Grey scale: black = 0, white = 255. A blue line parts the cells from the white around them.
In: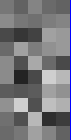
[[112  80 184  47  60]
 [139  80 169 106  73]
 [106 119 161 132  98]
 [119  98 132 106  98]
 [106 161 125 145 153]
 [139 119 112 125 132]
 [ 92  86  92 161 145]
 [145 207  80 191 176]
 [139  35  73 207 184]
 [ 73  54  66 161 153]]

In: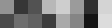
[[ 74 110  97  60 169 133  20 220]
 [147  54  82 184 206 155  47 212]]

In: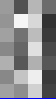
[[136 196 238  58]
 [136 102 224  73]
 [148 245 216  50]
 [161 142 209  66]
 [161 114 188  58]
 [155  81 182 108]
 [176  87 176  87]]

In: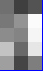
[[120 147 251]
 [140 132 245]
 [195 105 230]
 [159  69 126]
 [112  63  83]]

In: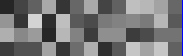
[[149  53 212  46 191  89  75 122 130 136 122 183  89]
 [175 136 155  38 183 130  60 143 143  60  75 115 115]
 [ 38  68  97 169  53 103 169  68  97 191 183 163 103]
 [ 60  81  81 163  53 109 175  46  89 198 163 198  97]]

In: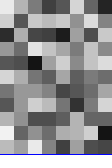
[[187 160 234 131  64 160  78  70]
 [152 109 226 195 166 123 195 138]
 [ 86 152 207 187 117  50 123 213]
 [207  86 201 187 201 145 220 131]
 [117 152 152 131  70  86 109 166]
 [242 101 145 109 174 180 207  20]
 [234 180 123  64  86 213 101  36]
 [213 174 117  94 166  94 123 109]
 [180 145  78  78  94 180 101 101]
 [ 44 174  70  64  28 160  78 201]
 [ 86  78  20 160 207 138 195 220]]

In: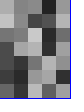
[[117 125 201  42 110]
 [102  54 186  96 160]
 [ 75 166 180  48 160]
 [ 61  42 152 166  48]
 [174 132 138  35 152]
 [ 75  54 117 180 144]
 [194 138  69  82 180]]

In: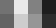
[[ 99 205 150  45]
 [114 233 129  30]]

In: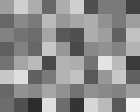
[[115 165 186  73 179 173 115 228 186  58]
 [158 207 173 103 173 207  80 122 122  66]
 [103 145 137 165 145 115 145 137 130 158]
 [103 137 122 186 151 165 173 145 122 158]
 [130 115 109 165  88  80 173 158  96 193]
 [ 96 130 103 200 151  73 137 145 130 179]
 [200 222  96 122 179 193  88 151 200  96]
 [109  80  44 222 109  52 214 186  88 242]]
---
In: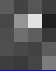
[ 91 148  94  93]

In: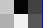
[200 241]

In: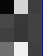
[ 7 56 66]

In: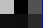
[192  14]

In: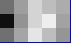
[112 147 229]

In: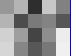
[151  76  68 120]
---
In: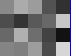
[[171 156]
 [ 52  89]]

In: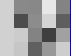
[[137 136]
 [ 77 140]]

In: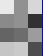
[[145 215]
 [145  49]]

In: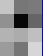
[[119 122]
 [  7 101]]

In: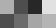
[[ 78  39]
 [107 166]]

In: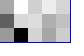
[[254 208]
 [216 221]]

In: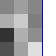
[[158 134]
 [203 126]]
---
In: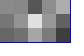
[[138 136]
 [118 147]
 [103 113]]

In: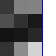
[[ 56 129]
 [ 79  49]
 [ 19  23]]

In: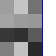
[[158 196]
 [164 155]
 [ 55  48]]

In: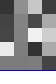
[[ 52 144]
 [ 67 131]
 [ 69 130]]

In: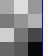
[[168 221]
 [122 148]
 [207 118]]

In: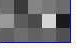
[[111  58]
 [153  92]
 [ 97 110]]

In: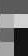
[[ 91  91]
 [182 209]
 [105  20]]

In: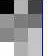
[[  4 179]
 [150 125]
 [133 150]]

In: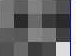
[[118  94]
 [120  42]
 [ 93  88]]
